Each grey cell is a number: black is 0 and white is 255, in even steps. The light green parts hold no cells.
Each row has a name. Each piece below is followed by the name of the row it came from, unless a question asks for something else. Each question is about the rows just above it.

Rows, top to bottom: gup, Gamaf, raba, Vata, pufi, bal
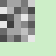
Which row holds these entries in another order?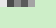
bal
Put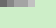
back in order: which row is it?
pufi
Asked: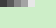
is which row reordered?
Vata
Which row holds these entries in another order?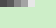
bal
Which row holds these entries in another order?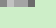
pufi
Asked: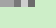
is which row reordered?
gup
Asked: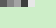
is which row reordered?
Vata

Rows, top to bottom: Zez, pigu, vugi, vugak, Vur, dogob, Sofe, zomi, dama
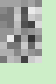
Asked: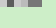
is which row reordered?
vugi
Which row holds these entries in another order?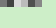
vugak

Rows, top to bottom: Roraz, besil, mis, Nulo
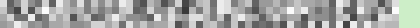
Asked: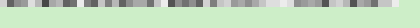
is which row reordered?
Roraz
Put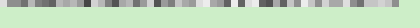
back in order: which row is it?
mis

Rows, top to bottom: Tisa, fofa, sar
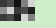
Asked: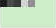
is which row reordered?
fofa
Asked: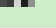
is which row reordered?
fofa
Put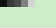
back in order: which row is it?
Tisa
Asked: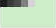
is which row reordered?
sar
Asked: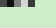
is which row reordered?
Tisa

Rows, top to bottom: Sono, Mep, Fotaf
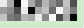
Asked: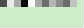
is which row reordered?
Sono
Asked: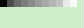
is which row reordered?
Mep
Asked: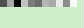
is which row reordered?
Fotaf
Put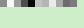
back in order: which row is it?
Mep
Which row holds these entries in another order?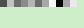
Sono
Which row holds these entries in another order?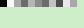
Sono
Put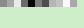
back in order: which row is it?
Fotaf

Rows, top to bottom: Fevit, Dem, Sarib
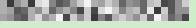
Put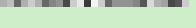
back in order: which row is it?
Dem
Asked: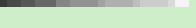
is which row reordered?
Sarib
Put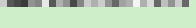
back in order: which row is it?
Dem

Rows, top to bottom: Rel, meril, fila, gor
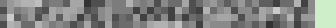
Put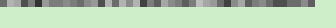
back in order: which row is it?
Rel
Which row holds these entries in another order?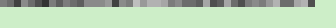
gor
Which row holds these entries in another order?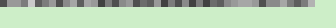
fila
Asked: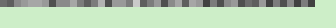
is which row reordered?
fila

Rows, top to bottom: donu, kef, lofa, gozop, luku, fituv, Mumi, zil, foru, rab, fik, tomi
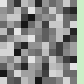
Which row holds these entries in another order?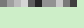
Mumi
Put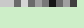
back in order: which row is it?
gozop
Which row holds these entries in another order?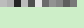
luku
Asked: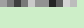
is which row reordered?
Mumi
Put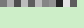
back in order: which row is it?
fituv
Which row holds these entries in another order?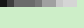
fik

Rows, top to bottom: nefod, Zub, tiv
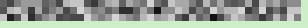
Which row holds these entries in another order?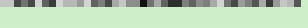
Zub
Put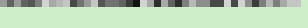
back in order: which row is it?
Zub
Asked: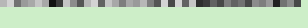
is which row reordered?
tiv
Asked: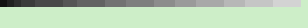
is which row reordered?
tiv
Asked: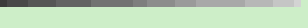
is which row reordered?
nefod
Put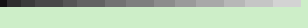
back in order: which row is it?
Zub
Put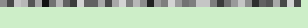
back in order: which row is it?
tiv

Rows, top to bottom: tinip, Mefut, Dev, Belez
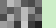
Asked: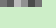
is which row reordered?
Mefut
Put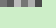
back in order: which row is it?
Dev
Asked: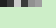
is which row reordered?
Belez
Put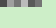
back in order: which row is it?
tinip
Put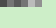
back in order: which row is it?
Mefut

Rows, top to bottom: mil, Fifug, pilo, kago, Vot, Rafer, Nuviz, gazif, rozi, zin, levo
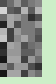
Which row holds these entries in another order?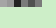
kago
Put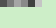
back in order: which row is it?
Rafer
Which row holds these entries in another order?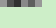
zin
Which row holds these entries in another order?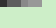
gazif
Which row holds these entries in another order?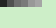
Nuviz
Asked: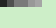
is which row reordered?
kago

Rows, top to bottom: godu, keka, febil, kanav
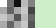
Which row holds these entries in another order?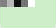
godu
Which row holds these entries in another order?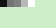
godu
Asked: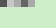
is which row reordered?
kanav
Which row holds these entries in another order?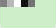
godu
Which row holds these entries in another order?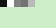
godu
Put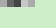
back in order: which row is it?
keka
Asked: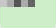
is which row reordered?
kanav

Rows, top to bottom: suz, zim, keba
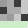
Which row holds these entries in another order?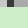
zim
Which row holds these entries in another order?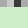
zim
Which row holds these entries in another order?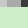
zim
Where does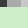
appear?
zim

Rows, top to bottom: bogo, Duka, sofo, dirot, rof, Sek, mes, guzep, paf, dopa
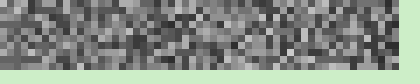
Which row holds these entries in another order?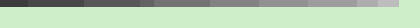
sofo
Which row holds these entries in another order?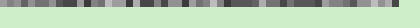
Duka
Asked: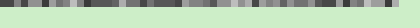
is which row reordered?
Duka
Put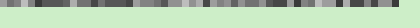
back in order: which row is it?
Duka

